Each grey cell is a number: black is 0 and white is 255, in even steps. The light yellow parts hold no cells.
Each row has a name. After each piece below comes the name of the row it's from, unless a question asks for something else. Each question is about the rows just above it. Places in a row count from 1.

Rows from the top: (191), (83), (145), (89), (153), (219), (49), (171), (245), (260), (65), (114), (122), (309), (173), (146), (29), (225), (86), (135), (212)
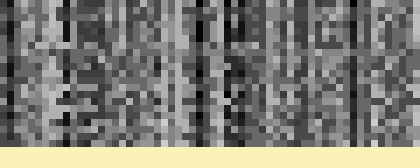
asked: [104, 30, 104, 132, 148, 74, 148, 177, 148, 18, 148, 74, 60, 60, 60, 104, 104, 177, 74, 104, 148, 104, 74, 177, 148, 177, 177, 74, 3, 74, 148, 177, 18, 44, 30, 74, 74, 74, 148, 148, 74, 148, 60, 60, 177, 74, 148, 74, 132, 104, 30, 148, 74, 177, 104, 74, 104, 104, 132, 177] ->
(219)
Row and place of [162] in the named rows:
(86), 7
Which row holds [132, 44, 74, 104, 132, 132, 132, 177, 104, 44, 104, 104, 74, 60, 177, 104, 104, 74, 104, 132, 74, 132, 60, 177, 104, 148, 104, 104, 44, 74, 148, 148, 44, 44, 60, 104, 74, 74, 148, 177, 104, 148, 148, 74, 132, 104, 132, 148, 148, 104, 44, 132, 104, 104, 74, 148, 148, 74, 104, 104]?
(245)
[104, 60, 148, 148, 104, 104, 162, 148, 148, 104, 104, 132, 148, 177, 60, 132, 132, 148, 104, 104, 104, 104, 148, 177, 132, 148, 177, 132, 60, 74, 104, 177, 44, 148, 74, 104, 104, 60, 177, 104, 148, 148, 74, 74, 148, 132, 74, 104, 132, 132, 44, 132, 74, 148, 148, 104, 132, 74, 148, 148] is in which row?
(86)
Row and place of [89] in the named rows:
(146), 20
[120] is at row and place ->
(171), 25

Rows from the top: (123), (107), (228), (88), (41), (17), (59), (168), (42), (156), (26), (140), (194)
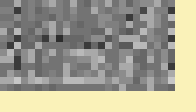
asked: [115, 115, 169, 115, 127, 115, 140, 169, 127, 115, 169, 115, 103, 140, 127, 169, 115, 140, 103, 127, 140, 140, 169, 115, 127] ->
(123)
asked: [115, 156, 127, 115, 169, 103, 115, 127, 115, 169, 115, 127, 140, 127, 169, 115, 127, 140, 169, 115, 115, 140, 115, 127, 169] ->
(26)
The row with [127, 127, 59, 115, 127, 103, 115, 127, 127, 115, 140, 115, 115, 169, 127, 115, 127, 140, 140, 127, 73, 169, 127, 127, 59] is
(107)
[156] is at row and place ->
(26), 2
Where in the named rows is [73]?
(107), 21
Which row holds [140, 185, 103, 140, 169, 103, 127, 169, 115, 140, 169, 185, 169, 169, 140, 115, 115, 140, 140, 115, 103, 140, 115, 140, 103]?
(168)
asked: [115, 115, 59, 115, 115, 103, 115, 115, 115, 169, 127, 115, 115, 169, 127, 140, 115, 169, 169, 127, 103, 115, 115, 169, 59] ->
(156)

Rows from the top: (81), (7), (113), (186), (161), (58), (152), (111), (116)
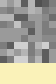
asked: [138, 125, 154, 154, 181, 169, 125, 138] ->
(7)
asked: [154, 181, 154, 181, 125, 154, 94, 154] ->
(111)
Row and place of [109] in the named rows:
(113), 8
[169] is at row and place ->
(7), 6

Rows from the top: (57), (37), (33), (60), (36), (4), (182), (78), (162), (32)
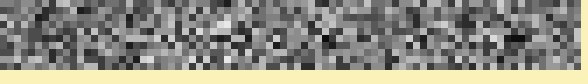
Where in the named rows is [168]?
(32), 8
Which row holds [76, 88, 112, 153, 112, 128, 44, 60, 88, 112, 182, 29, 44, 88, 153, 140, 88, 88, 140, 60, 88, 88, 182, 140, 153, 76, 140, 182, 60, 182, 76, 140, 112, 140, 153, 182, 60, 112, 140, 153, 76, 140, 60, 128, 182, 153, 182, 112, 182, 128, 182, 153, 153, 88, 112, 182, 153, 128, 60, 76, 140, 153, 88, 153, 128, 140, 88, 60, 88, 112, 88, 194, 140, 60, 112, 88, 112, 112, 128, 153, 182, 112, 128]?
(37)
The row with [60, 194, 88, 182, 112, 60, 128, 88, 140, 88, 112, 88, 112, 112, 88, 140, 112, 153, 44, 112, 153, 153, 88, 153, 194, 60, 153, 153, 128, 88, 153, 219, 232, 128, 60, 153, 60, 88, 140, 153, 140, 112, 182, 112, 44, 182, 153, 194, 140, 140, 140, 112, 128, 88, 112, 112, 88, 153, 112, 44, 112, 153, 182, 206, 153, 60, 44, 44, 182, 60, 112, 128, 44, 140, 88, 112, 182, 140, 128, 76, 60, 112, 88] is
(60)
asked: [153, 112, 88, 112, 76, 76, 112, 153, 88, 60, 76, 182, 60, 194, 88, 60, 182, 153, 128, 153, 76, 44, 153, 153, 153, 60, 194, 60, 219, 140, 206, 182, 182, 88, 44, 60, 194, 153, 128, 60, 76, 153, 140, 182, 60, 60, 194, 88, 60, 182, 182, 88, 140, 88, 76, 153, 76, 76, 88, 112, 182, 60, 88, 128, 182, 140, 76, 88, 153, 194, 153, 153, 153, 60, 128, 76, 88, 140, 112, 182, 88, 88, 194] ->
(36)
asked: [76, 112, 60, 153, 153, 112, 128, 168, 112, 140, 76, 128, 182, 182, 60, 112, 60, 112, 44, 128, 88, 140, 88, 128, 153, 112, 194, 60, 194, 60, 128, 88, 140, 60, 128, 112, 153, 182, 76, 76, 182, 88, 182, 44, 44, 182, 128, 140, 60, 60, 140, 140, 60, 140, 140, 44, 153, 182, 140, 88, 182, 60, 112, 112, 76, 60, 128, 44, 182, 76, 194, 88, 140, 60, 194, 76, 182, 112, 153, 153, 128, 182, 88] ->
(32)
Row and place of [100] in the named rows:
(78), 65

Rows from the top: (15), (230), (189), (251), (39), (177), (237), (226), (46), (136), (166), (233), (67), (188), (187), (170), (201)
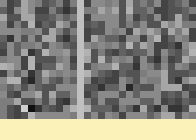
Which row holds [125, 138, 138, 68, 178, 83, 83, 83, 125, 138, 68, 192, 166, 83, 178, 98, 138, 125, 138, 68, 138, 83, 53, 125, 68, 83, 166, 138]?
(46)
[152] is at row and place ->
(226), 10
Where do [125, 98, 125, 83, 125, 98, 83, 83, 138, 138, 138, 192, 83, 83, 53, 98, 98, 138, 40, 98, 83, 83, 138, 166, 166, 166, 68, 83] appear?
(67)
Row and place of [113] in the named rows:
(233), 19

